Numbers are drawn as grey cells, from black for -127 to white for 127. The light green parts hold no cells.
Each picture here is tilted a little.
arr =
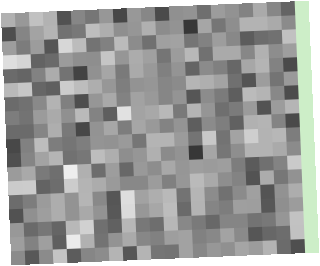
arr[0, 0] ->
49
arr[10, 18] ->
51
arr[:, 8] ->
[-56, 15, 59, 22, -5, -1, 2, 97, -2, 26, 14, -23, 8, 94, 91, 55, 42, -41]
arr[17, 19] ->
-20
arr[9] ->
[-55, 1, 61, -2, -10, -1, 20, 18, 26, -9, 52, 52, 27, -11, 72, -12, 35, 78, 51, 55, -2]
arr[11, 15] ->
30
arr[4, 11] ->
0
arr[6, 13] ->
-41
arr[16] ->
[30, 2, 31, -32, 107, 49, -12, 19, 42, 7, 1, 30, 34, 1, 8, 35, 10, -41, -24, -18, 65]
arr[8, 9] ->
38
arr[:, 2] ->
[65, 35, 28, -28, 2, -25, 9, 27, 5, 61, 35, -5, -28, 27, 30, -8, 31, 11]
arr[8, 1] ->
-20
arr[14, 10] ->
39
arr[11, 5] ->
48
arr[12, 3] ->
-18
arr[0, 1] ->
24
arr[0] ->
[49, 24, 65, 50, -46, 6, -9, 23, -56, 24, 7, -52, 16, 19, -16, 28, 18, 2, 42, 7, -27]
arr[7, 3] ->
42
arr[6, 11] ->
6
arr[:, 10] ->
[7, 48, -15, 32, 25, 22, 25, 40, 25, 52, 48, 13, 28, 46, 39, -17, 1, -10]
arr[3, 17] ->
7
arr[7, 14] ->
21
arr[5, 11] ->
6
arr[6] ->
[-20, -14, 9, 51, 0, -49, 22, 41, 2, 34, 25, 6, 20, -41, 12, -4, -33, 59, 52, 8, -51]
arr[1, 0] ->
-49
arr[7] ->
[-2, -12, 27, 42, 16, 58, 3, -33, 97, 35, 40, 56, -6, 52, 21, -16, -4, 27, -44, 28, 53]
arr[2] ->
[29, -3, 28, -42, 87, 60, -12, 1, 59, 12, -15, 32, 34, -10, 2, 29, 8, -35, -19, -14, 65]
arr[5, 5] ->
61
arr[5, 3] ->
-32
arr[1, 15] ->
-9
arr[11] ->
[27, 41, -5, -16, 110, 48, -18, 29, -23, 25, 13, 40, 22, 30, 27, 30, -2, -36, -15, 3, 74]
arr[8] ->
[-20, -20, 5, 46, -6, -56, 19, 39, -2, 38, 25, 3, 20, -33, 11, -1, -30, 49, 52, 4, -53]
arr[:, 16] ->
[18, 14, 8, 42, -24, -15, -33, -4, -30, 35, 14, -2, 3, 11, 31, 5, 10, 37]

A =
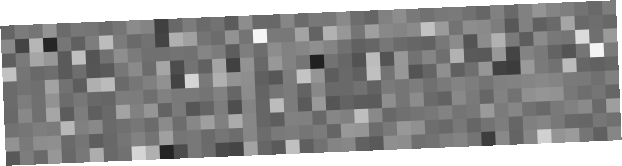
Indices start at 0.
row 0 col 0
-26
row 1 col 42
-17
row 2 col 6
-43
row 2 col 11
-15
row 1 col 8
-4
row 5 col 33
-2
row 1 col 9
-21
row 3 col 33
-37
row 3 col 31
-16
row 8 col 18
-19
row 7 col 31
2
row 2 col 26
-25
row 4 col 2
-16
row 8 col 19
-6
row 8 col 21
-10
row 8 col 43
-15
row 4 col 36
-67
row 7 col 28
-15
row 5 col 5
-8
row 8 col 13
-7
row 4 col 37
26
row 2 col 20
1
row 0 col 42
-22
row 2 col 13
-14
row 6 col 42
-10
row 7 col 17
7
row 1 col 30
66
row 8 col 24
24
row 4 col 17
14
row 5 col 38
8
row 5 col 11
1
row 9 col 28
13
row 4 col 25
-31
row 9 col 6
45
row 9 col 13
-7
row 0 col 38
20
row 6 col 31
-29
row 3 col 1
-10

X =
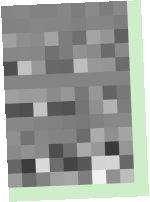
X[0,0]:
4
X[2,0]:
32
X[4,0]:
-48
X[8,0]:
7
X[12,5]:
-1
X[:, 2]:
[2, 6, 10, 7, 25, 4, 28, 67, 3, 8, 10, 90, 3]
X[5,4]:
4
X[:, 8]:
[8, -1, -30, 10, -19, 4, -7, -2, 9, 36, 22, -23, 61]
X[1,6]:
5
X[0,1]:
7
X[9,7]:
15
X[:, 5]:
[-2, 0, -16, 18, 61, 4, -7, -10, -6, -18, 42, -39, -1]
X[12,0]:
26
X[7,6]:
16
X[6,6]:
23
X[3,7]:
-20
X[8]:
[7, 7, 3, 1, -3, -6, 1, 8, 9]
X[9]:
[16, -12, 8, 3, 3, -18, 43, 15, 36]
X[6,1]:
27
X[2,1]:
14
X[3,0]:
6
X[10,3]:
-49
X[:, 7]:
[-2, 5, 21, -20, 21, 4, -27, 51, 8, 15, -69, 85, 16]
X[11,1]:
-67
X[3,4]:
-3

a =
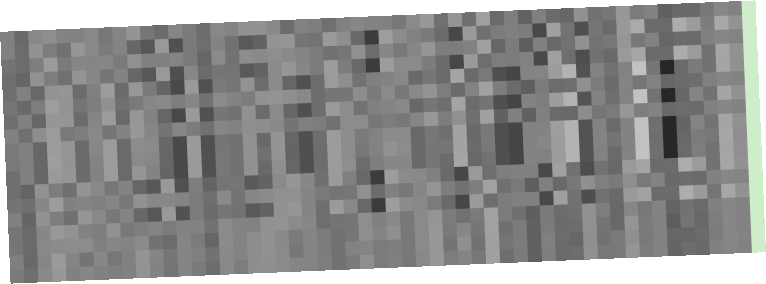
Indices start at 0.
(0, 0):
0
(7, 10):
6
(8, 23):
28
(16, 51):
7
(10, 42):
2
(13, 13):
-4
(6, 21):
-47
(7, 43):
-5
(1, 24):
14
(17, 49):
-22
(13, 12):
-45
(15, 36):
-4
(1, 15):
3
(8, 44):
3
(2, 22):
-3
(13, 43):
-22
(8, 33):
-22
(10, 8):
-21
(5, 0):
-10
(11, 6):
8
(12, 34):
33
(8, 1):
1
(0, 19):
9
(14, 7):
17
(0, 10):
-9
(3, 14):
-20
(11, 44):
26
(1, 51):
40
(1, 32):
-56
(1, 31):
-20
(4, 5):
-20
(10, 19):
15
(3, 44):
26
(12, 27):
0
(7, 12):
6
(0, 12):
6
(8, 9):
12
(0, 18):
18
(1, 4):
-15

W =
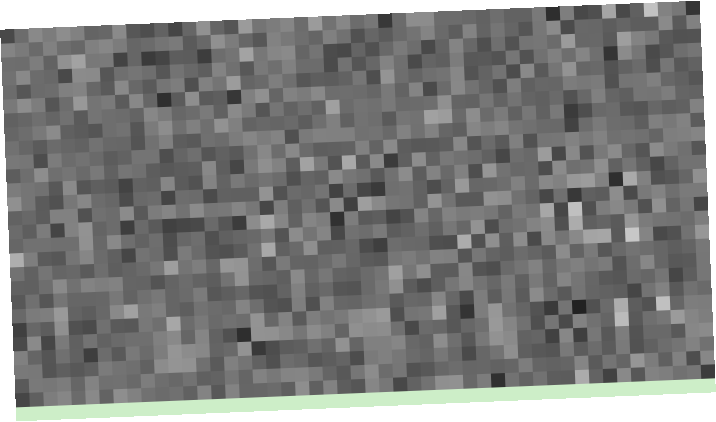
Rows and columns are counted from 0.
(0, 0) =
-54
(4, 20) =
-16
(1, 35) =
-10
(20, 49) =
-21
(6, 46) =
-11
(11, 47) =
-28
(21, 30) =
32
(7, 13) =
0
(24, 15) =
0
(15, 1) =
-14
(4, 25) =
-9
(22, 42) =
-26
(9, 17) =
-14
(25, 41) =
-37
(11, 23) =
10
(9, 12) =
-26
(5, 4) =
-18
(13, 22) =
-42
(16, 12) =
-4
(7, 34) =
-20
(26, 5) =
9
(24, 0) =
-6
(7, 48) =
-30
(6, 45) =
-10
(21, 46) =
64
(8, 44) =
-20
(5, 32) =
8
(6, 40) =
-45
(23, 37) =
-26
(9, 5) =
-13
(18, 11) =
-27
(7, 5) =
-36
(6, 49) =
-28
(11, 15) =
-28
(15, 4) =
-16
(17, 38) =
-36
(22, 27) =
-15
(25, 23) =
-39
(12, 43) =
-81
